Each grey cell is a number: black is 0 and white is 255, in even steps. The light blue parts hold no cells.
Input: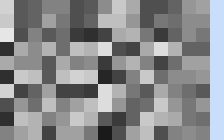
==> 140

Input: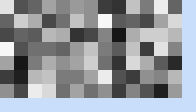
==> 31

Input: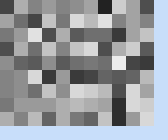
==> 154

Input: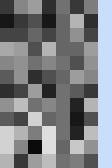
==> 125

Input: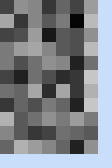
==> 33

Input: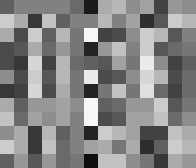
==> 171
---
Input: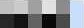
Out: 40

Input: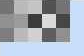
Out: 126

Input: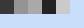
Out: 56

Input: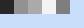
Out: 39

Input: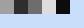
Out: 160

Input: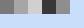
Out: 121

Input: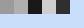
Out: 155
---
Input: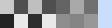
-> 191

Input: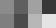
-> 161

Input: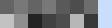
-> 100

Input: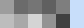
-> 117

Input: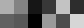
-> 22

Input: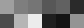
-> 117

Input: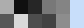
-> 38

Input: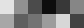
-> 75

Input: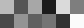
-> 167
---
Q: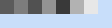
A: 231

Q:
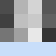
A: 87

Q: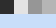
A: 181

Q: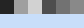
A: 137

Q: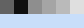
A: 223

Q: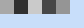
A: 149

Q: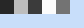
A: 115
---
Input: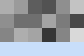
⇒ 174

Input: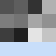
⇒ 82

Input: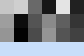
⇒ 198

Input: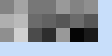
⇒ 131

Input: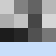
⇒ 205

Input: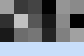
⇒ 161
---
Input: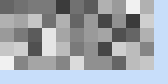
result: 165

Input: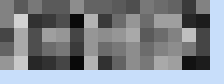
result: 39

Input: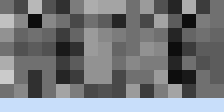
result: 48

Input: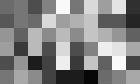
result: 139

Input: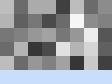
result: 151

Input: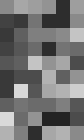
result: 45
